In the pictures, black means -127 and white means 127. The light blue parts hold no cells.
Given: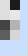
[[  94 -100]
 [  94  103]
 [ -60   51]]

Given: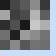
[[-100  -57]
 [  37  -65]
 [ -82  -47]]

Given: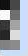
[[-111  -56]
 [ 120  -17]
 [ -72   35]]

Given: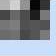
[[ 51  79]
 [-57 -23]
 [ -9  -2]]

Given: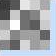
[[-68 -41]
 [-57  73]
 [ 39 125]]

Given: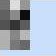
[[-13  92]
 [-31  10]
 [-46 -75]]
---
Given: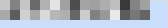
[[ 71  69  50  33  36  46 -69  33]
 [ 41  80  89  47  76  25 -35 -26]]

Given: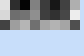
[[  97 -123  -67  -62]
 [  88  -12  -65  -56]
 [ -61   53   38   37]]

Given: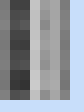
[[ -5 -62  29  -4]
 [ -2 -50  21   0]
 [  2 -39  10   3]
 [ -5 -58  26  -3]
 [ -6 -66  31  -6]
 [ -3 -54  23  -1]
 [ -1 -46  17   1]
 [ -7 -71  34  -7]
 [ -8 -76  37  -9]
 [  0 -42  14   2]]

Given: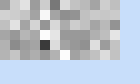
[[ 31  98  77  91  58  78]
 [ 82  69 119  15  65  71]
 [ 64  36  21  44  65  57]
 [ 38  54 124  25  25  62]
 [ 50  29 -69  35  17  28]
 [ 52  33  23 124  51  92]]

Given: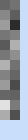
[[-25]
 [  8]
 [ 28]
 [ -9]
 [-37]
 [ -8]
 [ 49]
 [  2]
 [ 27]
 [-25]
 [ 97]
 [ 44]]

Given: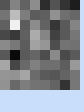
[[-43 -29 -82 -76]
 [-11  -2 -32 -16]
 [-31 -35 -29 -37]
 [-55 -31   5 -38]
 [ 10 -35  22 -12]
 [-39 -37 -50 -53]
 [ 38 -22 -16 -34]
 [ 21  37 -37 -27]
 [ 18  -2 -14 -76]]
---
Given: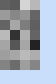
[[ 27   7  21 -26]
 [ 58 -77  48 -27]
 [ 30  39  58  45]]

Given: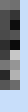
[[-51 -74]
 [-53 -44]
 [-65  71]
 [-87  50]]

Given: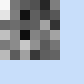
[[ 100   -1 -110  -32  -64  -40]
 [  64   11 -114    3  -14   35]
 [  58  -35   33  -71  -32  -28]]

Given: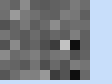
[[ -16   26   -5  -15  -28  -31   -2   -8  -32]
 [ -10  -27  -37  -20  -39  -24  -33   -1  -31]
 [  10  -20  -13   -1  -26  -10   -6  -46  -29]
 [ -41  -17    2    0   24  -67  -44 -113  -22]]

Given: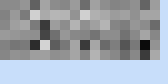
[[  2  25  -4  80  42  54  52  19  80  48  41  28  33  17  37  37]
 [ 26  22  17  15 -58 -15  23   8   5 -11  13  13 -13   9  37   7]
 [  6  18  14  30  31  15  18  37   4  51  20   8 -19   8 -68  41]]

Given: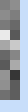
[[ 12  -1]
 [106 -38]
 [-23   6]
 [ 20 -73]
 [-15 -33]]

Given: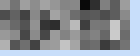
[[-50 -29 -61   9 -44  35  14 -18 -41 -37 -50 -34  10]
 [ 25  12 -56  11 -56  27   3  26 -10   2 -24  75 -19]]

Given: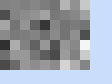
[[-49   5  12  18  34  -7   0   7  33]
 [ 10  -5  -2   3 -15  10 -12  15 -49]
 [-16  23  24  -9 -34 -53  27   1  75]]
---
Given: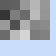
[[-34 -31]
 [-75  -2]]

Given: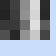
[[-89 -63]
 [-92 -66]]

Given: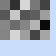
[[ -3 -79]
 [-40  71]]

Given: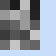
[[-52 -99]
 [ 24  50]]

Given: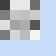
[[-65 104]
 [ -1  69]]

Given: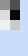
[[  18  -48]
 [  92 -118]]

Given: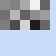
[[ 12   1]
 [-15  56]]
